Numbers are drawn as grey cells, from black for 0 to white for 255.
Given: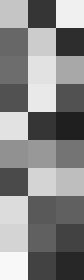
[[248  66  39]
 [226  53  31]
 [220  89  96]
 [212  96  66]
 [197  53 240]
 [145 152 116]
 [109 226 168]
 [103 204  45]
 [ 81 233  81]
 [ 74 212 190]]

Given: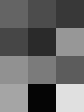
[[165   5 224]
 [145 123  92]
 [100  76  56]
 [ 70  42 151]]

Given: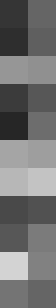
[[211 129]
 [183 195]
 [165 158]
 [150 144]
 [116 101]
 [ 87 123]
 [ 73  81]
 [ 59  87]
 [ 53 101]
 [ 46  95]
 [ 38 109]]

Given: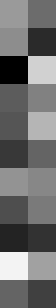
[[243 161]
 [154 108]
 [147 135]
 [141  42]
 [100  64]
 [ 92 129]
 [ 85 181]
 [ 78 122]
 [ 56 100]
 [ 35  50]
 [  0 209]]

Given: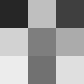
[[236 113 223]
 [210 126 171]
 [ 38 191  63]]

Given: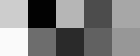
[[250 109  42  97 151]
 [205   2 182  76 167]]

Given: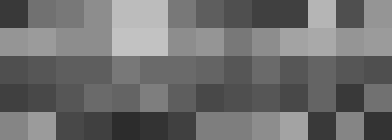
[[149 155 141 141 194 194 141 149 120 141 163 169 149 155]
 [133 155  72  64  44  51  64 126 126 141 163  57 133  51]
 [ 79  86  94  94 120 106 106 100  86 106  86 100  86  79]
 [ 64  72  86 106 100 126  94  72  79  86  72 100  57 113]
 [ 57 113 120 141 188 188 120  94  79  64  64 181  79 149]]
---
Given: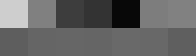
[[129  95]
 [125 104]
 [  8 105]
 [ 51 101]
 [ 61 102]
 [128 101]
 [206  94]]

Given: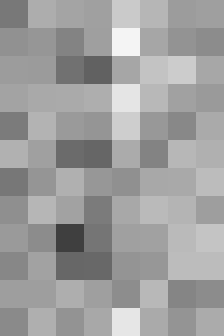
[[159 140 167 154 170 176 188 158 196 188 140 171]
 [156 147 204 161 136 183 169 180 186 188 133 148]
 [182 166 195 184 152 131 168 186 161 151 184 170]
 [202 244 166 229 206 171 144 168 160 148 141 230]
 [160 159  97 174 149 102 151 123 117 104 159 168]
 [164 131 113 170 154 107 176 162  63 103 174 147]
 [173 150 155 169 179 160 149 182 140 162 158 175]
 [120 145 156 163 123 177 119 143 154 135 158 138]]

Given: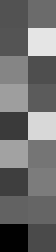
[[107 229  78  91 216 117 124 101  74]
 [ 82  84 133 158  58 162  62  98   1]]

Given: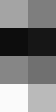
[[126  22 112 186]
 [164  13 134 250]]

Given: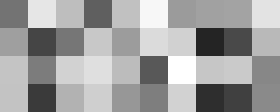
[[227 185 135 138]
 [163  73 202  64]
 [161  36 198  46]
 [155 209 255 210]
 [247 219  88 126]
 [193 156 188 151]
 [ 95 200 223 207]
 [190 118 210 178]
 [230  69 124  58]
 [115 159 196 195]]

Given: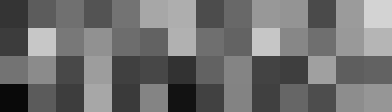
[[211 181  98 150]
 [155 153  94 141]
 [ 74 111 160  77]
 [148 135  62 102]
 [152 198  67  64]
 [104  99 132 131]
 [ 76 111  98  65]
 [174 177  50  18]
 [167  98  71 132]
 [115 109  64  58]
 [ 83 145 157 167]
 [112 120  72  61]
 [ 92 199 139  91]
 [ 52  60 115   9]]

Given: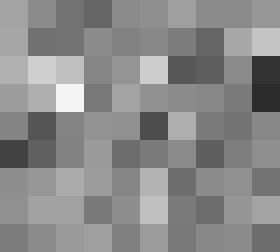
[[151 196  51  44 135 143 115 163 110]
 [139 168 139 123 115 126 144 149 139]
 [139 101  94 135 123  95 139 109 135]
 [159 125  87 139 174 139 109 123 120]
 [143 136 205 145  77 123 179 192 156]
 [139 129 148 163 144 109 134 142 128]
 [101 139 134 121 147 155 156 121 159]
 [114 115 191 245 131 130 171 161 155]
 [139 113 207 175  85  97 150 162 139]
 [163 166 176 157 132  66 142 144 125]]

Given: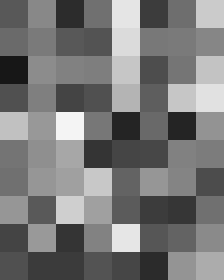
[[203 134 195 225 147 124  76 112 138 172]
 [110 122 117 198  36 129 132  54  99 148]
 [ 60 120  77  94 105  71 150  60  86  43]
 [229 219 198 180  36  69  99  91 230  70]
 [112  83 126  80 119  52 200 160 130  83]
 [ 44  88 129  68 244 167 160 207  52  59]
 [136 122 140 127 152 143 150  89 153  59]
 [ 88 106  23  80 193 116 112 150  68  80]]
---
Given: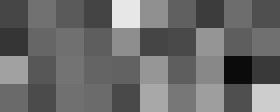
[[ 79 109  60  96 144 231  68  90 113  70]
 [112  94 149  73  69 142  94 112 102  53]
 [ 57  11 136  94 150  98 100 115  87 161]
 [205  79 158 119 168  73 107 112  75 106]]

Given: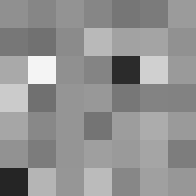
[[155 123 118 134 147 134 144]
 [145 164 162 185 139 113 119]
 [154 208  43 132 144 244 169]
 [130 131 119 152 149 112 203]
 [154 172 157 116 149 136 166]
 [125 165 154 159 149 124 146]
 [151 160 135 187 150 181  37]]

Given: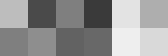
[[174 227  58 127  74 189]
 [217 238 104  98 142 127]]

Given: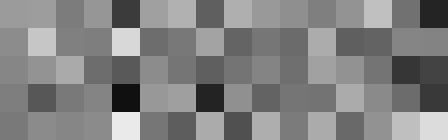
[[ 36 113 192 147 127 143 153 175  95 177 160  59 150 124 157 155]
 [131 133  99  95 172 107 118 100 163 120 109 216 126 128 198 140]
 [ 67  54 116 146 161 111 132 116  95 117 140  89 109 170 147 134]
 [ 57 108 138 171 115 117  99 144  35 159 152  16 132 121  87 126]
 [220 191 146 105 171 123 174  80 171  93 118 234 139 134 139 121]]

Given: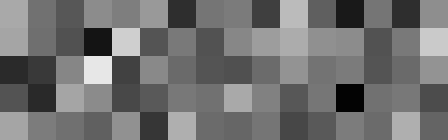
[[142  46 117  25  95 187  63 123 117  46 153 126 140  87 113 169]
 [202 121  82 140 144 172 157 135  82 121  84 207  20  81 111 165]
 [147 106  84 123 115 147 107  80  84 106 137  65 231 134  57  42]
 [ 76 120 113   3 118  87 129 169 113 120  89  72 139 165  41  83]
 [100 175 107 124  89  71 117 102 107 175  54 145  96 112 124 165]]

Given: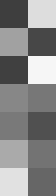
[[221  62]
 [ 71 161]
 [246  64]
 [119 135]
 [ 80 121]
 [115 170]
 [102 225]]
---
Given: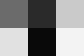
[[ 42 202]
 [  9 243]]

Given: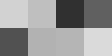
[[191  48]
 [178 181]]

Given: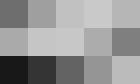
[[159 193]
 [197 199]]

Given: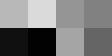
[[218 149]
 [  2 165]]

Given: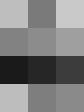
[[122 201]
 [140 159]]

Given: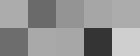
[[106 148]
 [169 167]]
